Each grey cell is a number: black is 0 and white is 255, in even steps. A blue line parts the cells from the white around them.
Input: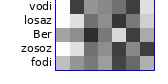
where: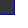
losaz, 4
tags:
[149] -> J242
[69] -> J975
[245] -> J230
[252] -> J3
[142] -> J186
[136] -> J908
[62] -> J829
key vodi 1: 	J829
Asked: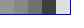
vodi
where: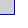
losaz, 6
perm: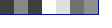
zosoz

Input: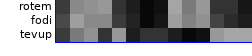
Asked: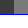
tevup
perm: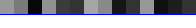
rotem
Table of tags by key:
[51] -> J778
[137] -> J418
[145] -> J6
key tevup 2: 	J6
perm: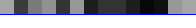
tevup
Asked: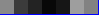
fodi
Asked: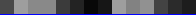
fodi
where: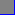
fodi, 9

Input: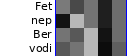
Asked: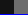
Ber
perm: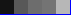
Ber
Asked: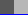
Ber
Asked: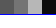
vodi
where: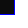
vodi, 3

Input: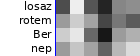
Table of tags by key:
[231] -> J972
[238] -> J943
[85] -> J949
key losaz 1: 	J943
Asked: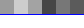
rotem
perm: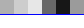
Ber
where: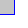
nep, 1
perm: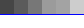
rotem

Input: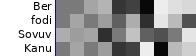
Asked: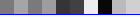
Kanu
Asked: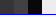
Ber
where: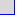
Ber, 9
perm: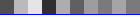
fodi
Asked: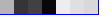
Ber

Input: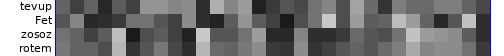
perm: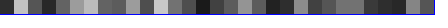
Fet
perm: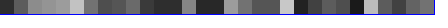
zosoz
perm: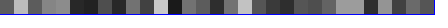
zosoz

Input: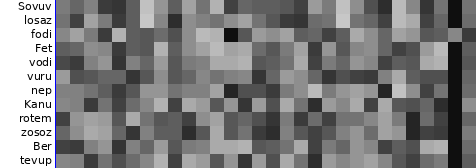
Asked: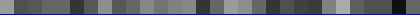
vuru
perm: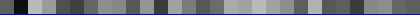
Fet
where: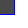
vodi, 0

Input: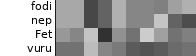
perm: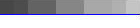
nep
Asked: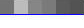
vuru
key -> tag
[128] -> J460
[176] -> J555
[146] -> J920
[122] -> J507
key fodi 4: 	J555
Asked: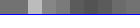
vuru
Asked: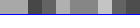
nep
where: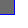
vuru, 8

